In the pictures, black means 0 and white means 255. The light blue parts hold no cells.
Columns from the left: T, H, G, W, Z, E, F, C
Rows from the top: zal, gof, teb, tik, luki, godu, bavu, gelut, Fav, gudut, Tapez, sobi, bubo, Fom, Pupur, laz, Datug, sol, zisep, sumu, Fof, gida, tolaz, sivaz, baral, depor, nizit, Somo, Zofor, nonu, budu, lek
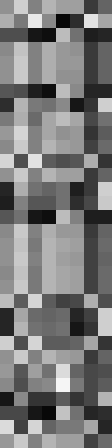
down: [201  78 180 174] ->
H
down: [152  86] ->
E
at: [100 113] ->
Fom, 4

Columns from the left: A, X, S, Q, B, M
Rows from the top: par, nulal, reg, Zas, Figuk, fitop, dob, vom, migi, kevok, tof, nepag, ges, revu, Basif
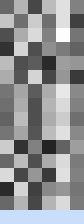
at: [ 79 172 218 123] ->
nepag, 3
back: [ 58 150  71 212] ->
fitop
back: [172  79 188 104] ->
nepag
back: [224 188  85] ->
kevok

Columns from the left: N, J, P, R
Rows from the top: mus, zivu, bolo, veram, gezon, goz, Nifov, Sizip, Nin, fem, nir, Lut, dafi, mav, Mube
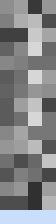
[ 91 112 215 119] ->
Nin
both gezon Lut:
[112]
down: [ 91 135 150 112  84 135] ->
N
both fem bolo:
[165]
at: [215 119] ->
Nin, 3
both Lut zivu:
[77]
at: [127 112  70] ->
dafi, 2

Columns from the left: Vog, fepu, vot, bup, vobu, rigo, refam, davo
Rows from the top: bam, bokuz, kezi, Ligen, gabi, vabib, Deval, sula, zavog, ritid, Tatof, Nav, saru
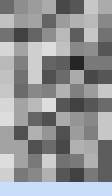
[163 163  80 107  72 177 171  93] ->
Tatof
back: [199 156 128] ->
Deval
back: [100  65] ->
kezi
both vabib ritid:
[80]

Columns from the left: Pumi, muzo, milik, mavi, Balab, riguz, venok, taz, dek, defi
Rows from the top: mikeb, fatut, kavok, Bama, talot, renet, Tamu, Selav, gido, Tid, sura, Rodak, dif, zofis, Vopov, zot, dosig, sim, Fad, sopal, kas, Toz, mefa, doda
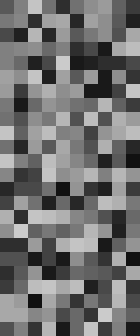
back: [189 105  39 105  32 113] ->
Vopov
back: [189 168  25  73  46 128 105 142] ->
Bama
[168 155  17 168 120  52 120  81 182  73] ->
Toz
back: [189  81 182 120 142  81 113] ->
gido
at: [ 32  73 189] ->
kas, 7
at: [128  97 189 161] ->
Rodak, 2

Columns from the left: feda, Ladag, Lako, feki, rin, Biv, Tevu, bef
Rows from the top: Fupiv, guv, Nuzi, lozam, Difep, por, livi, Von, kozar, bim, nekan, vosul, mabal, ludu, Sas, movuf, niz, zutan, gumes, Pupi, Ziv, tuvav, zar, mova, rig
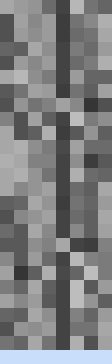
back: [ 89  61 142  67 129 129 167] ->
vosul
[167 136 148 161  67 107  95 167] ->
ludu
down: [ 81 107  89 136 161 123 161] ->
feda
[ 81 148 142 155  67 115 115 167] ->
mova
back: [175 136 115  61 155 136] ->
guv

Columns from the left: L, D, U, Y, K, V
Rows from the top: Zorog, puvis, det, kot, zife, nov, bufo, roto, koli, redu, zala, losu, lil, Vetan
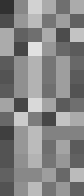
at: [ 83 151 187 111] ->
zala, 1
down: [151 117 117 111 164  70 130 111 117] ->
Y
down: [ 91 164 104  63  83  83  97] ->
L

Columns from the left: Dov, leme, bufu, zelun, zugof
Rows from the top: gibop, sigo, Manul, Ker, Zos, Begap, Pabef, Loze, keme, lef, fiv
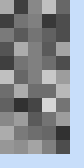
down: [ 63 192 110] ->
Dov
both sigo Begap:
[128]
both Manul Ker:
[90]
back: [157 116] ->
keme
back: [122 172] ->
lef
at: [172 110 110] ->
Pabef, 2

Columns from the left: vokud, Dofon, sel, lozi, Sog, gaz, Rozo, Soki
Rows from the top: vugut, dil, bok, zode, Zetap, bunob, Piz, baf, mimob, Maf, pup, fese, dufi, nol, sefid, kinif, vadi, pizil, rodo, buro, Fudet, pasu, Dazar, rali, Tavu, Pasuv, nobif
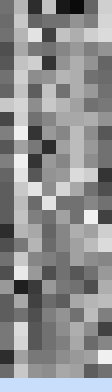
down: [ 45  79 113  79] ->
vokud
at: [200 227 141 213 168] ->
nol, 2

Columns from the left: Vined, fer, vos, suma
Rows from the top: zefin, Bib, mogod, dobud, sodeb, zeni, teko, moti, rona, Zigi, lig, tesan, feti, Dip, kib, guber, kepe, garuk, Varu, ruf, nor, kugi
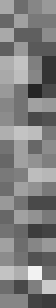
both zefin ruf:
[109]
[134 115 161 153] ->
moti
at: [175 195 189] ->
Zigi, 1
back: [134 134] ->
kugi
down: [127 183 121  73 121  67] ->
suma
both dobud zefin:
[153]
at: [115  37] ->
teko, 2

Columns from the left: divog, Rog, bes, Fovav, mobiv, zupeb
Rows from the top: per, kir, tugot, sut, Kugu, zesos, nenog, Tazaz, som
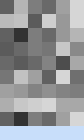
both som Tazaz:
[214]
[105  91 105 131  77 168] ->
Kugu

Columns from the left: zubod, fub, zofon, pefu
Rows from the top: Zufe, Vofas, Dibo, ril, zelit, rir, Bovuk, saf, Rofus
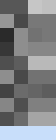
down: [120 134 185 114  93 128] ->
pefu
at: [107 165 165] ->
Rofus, 2

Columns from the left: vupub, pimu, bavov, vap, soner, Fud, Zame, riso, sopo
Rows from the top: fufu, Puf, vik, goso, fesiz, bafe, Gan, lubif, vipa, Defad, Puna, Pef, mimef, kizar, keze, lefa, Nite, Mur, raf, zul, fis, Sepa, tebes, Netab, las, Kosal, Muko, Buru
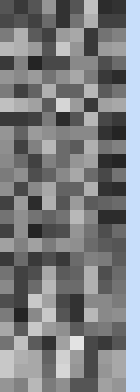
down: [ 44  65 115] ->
riso
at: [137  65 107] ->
fis, 1
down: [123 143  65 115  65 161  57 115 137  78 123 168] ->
vupub
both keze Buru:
[85]
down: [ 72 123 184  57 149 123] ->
vupub
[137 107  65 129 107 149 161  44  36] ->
Pef
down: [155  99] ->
bavov

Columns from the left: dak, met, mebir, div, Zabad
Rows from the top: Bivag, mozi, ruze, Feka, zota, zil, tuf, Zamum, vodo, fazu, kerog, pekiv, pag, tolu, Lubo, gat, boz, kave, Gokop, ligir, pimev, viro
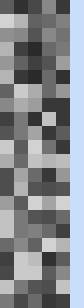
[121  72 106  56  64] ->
viro
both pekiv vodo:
[194]
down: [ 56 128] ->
Zabad
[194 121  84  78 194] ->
pimev

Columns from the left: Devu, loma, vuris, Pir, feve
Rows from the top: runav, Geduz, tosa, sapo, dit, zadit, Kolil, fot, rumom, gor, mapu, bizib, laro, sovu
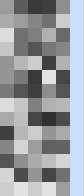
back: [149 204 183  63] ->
gor
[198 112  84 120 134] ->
sapo
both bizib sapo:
[84]

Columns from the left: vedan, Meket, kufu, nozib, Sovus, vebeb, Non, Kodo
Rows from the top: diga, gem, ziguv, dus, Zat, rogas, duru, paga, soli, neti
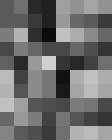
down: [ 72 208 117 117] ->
nozib
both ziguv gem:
[103]
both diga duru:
[165]
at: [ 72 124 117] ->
paga, 5
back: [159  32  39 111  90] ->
diga

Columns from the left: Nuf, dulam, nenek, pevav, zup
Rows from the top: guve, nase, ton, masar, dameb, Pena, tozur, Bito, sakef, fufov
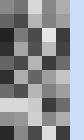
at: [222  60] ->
fufov, 4
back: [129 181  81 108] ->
tozur
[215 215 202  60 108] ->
Bito
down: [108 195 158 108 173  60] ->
zup
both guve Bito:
[215]

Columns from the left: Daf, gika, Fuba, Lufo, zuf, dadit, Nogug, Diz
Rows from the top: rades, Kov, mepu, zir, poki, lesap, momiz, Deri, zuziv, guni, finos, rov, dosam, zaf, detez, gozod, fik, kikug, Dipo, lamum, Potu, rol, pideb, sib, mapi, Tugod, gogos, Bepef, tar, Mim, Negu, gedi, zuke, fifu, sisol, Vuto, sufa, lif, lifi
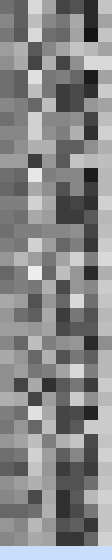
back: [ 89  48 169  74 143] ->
Vuto
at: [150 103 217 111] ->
rol, 4
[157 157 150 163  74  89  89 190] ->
sib
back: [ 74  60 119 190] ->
momiz
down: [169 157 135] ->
Lufo
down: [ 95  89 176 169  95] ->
gika

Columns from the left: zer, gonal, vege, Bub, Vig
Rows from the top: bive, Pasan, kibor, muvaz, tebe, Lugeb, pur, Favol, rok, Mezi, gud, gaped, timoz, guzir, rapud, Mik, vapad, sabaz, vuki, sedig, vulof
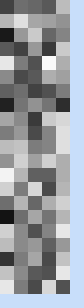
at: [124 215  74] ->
guzir, 2
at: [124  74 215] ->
vulof, 2
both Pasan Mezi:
[223]
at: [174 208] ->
rapud, 4
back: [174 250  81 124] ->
tebe
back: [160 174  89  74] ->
Lugeb

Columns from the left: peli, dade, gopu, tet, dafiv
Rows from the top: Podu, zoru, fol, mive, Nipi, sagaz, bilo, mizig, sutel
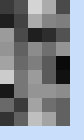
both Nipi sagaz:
[90]
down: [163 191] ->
gopu
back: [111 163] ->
mizig
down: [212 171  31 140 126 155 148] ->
gopu
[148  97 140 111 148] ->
mive
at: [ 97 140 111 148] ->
mive, 2

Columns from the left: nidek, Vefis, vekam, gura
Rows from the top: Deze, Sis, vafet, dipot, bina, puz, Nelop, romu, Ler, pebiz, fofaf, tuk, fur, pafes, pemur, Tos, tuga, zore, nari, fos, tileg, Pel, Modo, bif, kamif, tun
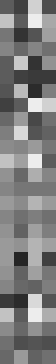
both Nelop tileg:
[126]
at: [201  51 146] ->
bina, 2
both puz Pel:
[58]
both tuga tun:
[98]
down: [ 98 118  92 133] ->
gura
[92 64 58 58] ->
puz
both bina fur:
[146]

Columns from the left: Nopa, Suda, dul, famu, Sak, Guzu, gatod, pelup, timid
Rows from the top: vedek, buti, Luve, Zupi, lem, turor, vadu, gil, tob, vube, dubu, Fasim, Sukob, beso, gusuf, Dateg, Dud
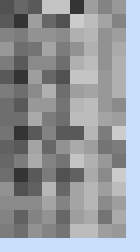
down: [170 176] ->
timid
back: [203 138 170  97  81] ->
Sukob
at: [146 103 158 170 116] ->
Dateg, 4
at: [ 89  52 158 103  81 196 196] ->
turor, 1
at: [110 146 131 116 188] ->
Dud, 2

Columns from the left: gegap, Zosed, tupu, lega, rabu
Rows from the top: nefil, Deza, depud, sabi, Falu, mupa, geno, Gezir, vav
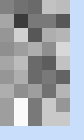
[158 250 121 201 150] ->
Gezir
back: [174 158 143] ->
sabi
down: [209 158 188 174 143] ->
Zosed

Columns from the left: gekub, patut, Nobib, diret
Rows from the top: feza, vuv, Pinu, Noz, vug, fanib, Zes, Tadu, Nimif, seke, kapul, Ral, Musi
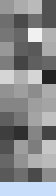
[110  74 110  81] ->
vuv
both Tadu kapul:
[158]
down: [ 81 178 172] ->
diret
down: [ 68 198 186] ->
diret
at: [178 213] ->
fanib, 2
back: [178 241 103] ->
Pinu
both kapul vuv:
[81]

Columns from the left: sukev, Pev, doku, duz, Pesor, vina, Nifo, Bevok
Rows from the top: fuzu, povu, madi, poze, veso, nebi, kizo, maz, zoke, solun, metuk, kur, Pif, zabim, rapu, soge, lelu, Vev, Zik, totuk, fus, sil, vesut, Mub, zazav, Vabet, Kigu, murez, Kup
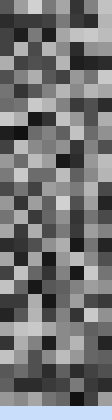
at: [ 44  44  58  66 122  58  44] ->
murez, 2
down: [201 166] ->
Bevok

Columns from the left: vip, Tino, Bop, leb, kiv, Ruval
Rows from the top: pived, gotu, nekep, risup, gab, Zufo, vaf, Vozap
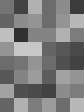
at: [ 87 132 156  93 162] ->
Zufo, 1
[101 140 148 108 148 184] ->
gotu

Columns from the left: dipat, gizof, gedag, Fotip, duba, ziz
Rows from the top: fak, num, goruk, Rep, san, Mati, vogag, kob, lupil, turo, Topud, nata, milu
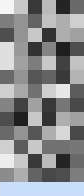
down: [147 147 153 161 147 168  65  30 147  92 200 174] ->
gizof
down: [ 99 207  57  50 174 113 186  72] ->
Fotip
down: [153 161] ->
gizof
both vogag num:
[207]
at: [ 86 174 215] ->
turo, 3

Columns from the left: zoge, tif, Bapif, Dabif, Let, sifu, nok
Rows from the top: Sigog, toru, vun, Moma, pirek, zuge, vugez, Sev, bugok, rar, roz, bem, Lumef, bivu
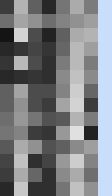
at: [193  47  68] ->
bem, 2
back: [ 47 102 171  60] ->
Lumef
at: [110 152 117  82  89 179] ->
bugok, 1
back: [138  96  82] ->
roz
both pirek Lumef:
[47]
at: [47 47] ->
bivu, 3

